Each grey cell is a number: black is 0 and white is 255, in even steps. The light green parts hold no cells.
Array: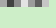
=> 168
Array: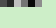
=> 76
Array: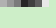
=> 177
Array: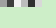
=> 160
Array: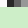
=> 250
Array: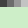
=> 64
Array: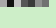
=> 168
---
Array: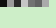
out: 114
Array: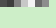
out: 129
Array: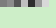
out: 140
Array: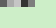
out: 125
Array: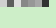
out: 151
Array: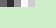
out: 151
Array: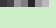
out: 127
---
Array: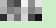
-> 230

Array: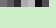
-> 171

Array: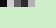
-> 179

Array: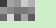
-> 203

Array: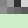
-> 158

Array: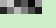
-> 185

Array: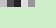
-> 194

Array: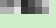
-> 196
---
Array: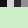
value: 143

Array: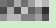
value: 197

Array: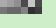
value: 171

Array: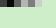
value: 181

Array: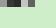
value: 154

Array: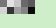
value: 212

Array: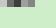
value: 159

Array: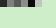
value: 141

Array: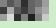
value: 202
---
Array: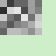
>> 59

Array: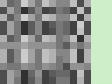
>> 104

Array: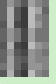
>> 149

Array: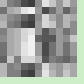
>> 127

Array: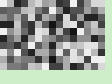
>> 186

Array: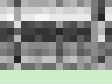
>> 152
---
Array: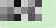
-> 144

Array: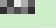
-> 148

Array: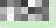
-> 185

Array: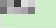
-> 138

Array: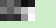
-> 124

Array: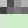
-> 192

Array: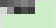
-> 85

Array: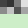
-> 66
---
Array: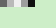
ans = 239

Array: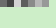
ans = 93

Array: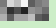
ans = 35

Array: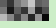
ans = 52

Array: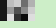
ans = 80

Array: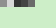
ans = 53

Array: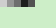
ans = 110

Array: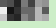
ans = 105
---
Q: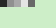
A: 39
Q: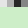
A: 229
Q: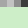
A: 166
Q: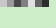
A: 199
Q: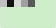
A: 191
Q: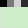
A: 5
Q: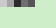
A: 202
